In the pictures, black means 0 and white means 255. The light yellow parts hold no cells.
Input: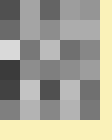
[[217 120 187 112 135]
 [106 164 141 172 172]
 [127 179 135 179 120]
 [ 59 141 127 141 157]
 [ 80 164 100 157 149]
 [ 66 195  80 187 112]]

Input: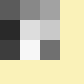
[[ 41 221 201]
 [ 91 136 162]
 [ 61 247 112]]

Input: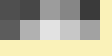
[[ 92 177 226 199 162]
 [ 79  71 156 134  58]]

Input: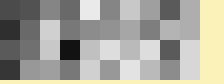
[[ 47 105 208 120 140 146 166 126 180 174]
 [ 90 112 200  18 192 221 186 221  90 215]
 [ 54 152 159 120 208 152 227 186 140 215]
 [ 75  82 133 105 234 133 200 159  90 174]]

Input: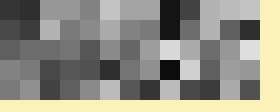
[[ 73  60 179 122 138 171 130 122  20 109 179  95  47]
 [ 53  47 151 151 130 195 163 163  20  67 179 187 195]
 [ 95 109 109 116  87 138 102 157 216 171 109 151 222]
 [130 122  73  87  81  47 116 144  12 208  95 157 151]
 [122 144  67  95 138 187  87  53 187  73  60 171  81]]

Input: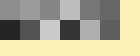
[[ 37  82 202  52 175  95]
 [141 155 133 189 118 103]]
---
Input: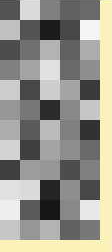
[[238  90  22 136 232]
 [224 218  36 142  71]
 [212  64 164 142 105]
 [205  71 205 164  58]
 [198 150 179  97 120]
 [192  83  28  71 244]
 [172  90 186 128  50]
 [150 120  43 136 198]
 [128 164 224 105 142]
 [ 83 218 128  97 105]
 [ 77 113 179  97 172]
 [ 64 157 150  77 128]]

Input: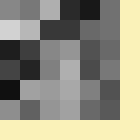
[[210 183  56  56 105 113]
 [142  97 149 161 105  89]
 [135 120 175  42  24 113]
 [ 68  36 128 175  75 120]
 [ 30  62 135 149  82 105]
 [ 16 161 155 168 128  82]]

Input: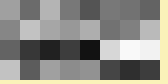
[[194  92 160 140 146  69  47  61]
 [160 107 180 120  84 120 114  99]
 [134 194 166 152 174 114 128 186]
 [ 99  55  33  61  18 215 249 242]]

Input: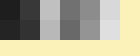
[[ 36  50 184 105 148 223]
 [ 30  56 192 113 140 216]]

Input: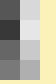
[[121 175]
 [102 201]
 [ 86 216]
 [ 56 230]]

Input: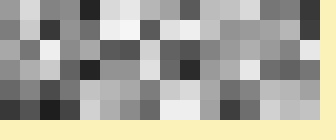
[[168 118 238 139 168  90  83 209  98  83 131 154 174 154 131 231]
 [154 217 131 139  36 217 231 182 162  90 188 194 217 118 125  56]
 [139 174 202  98  36 147 147 224 104  43 154 174 231 110  98 118]
 [125 202  56 147 110 238 246  90 224 238 194 147 154 162 182  62]
 [104 131  75 118 194 182 168 125 202 217 168 110 131 188 182 162]
 [ 56  83  30  68 209 174 139 104 238 238 162  62 110 209 188 194]]
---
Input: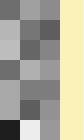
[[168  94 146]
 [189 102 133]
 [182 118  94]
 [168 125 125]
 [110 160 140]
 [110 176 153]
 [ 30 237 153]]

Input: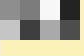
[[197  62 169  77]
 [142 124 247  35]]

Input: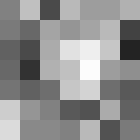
[[104  50 177 192 252 157 143]
 [ 97  74 171 225 238 198  35]
 [116  97 110 198 211 110  89]
 [122 104 164 149 164 185  66]
 [219 137 137 129 185  82 122]
 [205 149 129  89  82 171  97]
 [129 192  74 185 157 157 177]]

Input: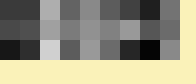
[[ 23  46 208  92 153 107  38   5 137]
 [ 58  58 174  99 137  92  65  31 115]
 [ 73  79 160 123 145 129 153  86 107]]

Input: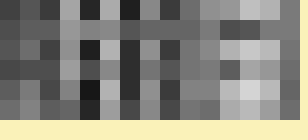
[[ 72  78  78 157  78 136  46 116  85 116 122  93 165 151 109]
 [ 65  85  59 165  38 171  31 136  59 109 144 151 191 178 122]
 [ 78  93  93 151 130 136  85 101 101 101 122  78  85 122 122]
 [ 85 109  65 144  31 178  46 144  59 116 136 178 199 185 116]
 [ 93 122  72 130  23 178  46 144  59 130 130 185 212 185 101]
 [109 130  93 101  38 157  72 136  72 116 109 171 185 157 109]]

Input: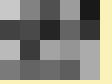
[[186  59 163 149 171]
 [ 66  73  37 100  51]
 [122 100 107  94 171]
 [200 130  80 156  25]]

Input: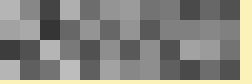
[[ 61  81 181 121  81 142  89 142  81 162 155 115]
 [181  95 115 189  95 162 135 142  95  74 109  81]
 [181 135  68 175 109 148 155 115 121  74 103  81]
 [162 169  53 103 148 103 148  89 128 128 135 128]]
